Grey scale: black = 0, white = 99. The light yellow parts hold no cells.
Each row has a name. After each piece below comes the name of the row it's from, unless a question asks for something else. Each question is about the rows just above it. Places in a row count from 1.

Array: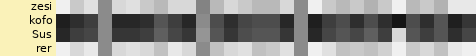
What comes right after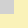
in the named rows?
[93]
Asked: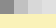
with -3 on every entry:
[51 72 81 84]

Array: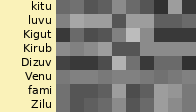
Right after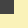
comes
[22]
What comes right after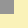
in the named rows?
[47]
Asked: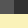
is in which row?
kitu
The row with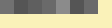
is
Zilu

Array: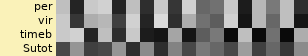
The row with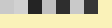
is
per
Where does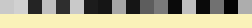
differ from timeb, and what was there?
17, [4]

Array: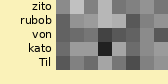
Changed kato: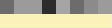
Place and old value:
4, [13]
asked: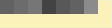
von
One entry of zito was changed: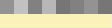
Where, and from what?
1, [54]

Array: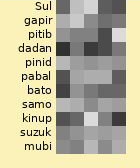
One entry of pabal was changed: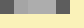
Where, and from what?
1, [32]
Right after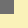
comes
[47]
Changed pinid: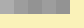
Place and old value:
1, [71]

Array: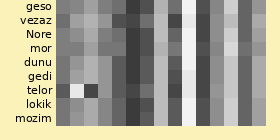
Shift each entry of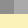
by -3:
[52 63]
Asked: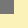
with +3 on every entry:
[49]
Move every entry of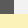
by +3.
[38 97]
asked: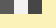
dunu

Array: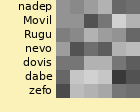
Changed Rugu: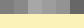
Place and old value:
3, [69]
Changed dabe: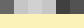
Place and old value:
5, [22]
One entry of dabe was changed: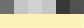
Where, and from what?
1, [40]
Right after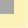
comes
[46]
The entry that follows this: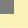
[53]
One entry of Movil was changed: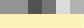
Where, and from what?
5, [81]
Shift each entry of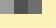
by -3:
[58 29 40]

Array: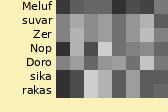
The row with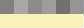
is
suvar
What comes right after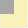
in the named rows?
[54]
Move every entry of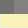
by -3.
[41 47]
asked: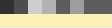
sika
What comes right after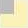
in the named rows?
[50]

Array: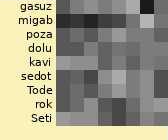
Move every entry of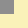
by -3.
[52]
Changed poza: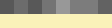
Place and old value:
4, [48]
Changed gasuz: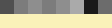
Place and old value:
1, [34]
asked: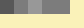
poza
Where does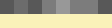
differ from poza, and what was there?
8, [38]
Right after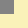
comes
[45]
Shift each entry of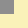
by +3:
[58]

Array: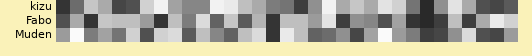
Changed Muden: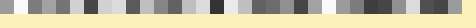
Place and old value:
7, [31]
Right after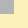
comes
[20]
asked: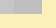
Fabo
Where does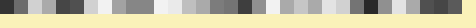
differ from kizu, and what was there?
3, [77]
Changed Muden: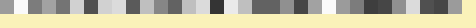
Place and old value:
20, [42]
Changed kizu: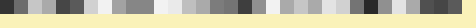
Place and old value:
6, [31]

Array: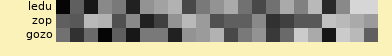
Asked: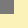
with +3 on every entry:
[50]
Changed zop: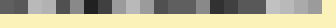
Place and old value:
9, [57]
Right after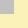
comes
[72]
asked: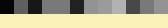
gozo
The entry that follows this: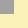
[69]
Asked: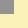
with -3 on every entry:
[54]

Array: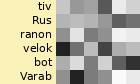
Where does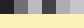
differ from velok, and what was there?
6, [73]
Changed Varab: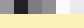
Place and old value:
1, [56]
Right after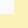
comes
[91]
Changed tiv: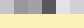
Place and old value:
5, [91]
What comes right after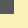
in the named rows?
[91]

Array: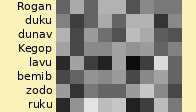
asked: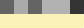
duku
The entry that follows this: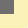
[32]
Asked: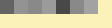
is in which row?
bemib
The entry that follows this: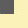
[32]

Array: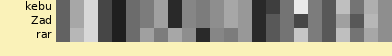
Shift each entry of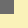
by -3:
[39]
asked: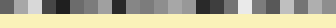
kebu
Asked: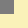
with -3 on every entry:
[45]
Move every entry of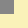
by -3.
[49]
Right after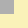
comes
[55]

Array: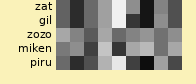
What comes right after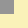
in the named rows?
[44]
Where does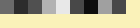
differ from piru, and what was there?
6, [25]
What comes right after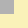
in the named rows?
[90]

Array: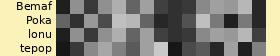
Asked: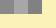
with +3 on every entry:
[56 68 53]
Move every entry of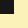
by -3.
[6]

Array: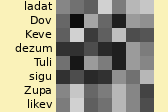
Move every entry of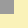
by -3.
[57]
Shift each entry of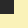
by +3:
[19]
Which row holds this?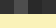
sigu
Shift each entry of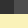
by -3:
[16 27]
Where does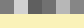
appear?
likev

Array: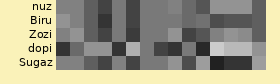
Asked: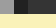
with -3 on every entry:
[58 10 17 17]
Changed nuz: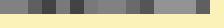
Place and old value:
8, [47]
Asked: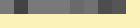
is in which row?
Biru
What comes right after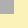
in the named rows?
[47]
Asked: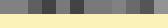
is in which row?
nuz
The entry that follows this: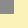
[37]
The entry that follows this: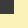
[47]

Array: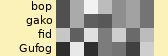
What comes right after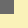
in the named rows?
[73]
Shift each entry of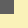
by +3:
[40]
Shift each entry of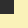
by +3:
[21]
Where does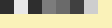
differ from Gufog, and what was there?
5, [45]
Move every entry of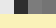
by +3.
[93 21 51 48]
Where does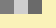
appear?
fid

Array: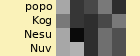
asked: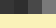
Kog
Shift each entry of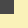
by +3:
[31]
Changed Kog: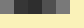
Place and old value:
4, [28]
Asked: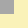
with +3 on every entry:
[68]
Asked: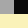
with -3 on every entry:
[62  1]
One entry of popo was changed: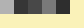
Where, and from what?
1, [65]
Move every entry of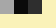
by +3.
[68  7 21]

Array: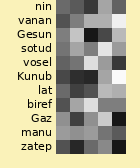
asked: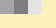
sotud
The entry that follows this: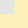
[60]
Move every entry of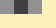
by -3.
[53 22 53]

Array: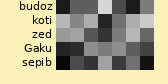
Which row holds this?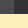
sepib
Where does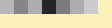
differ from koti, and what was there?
5, [44]
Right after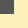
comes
[20]
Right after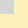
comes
[29]
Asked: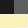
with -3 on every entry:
[ 7 34]
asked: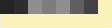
Gaku

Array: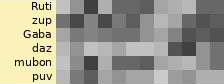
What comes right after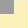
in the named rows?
[57]
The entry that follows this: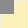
[25]
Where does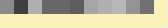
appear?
mubon
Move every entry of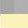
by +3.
[67 71]
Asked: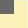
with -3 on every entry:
[37]

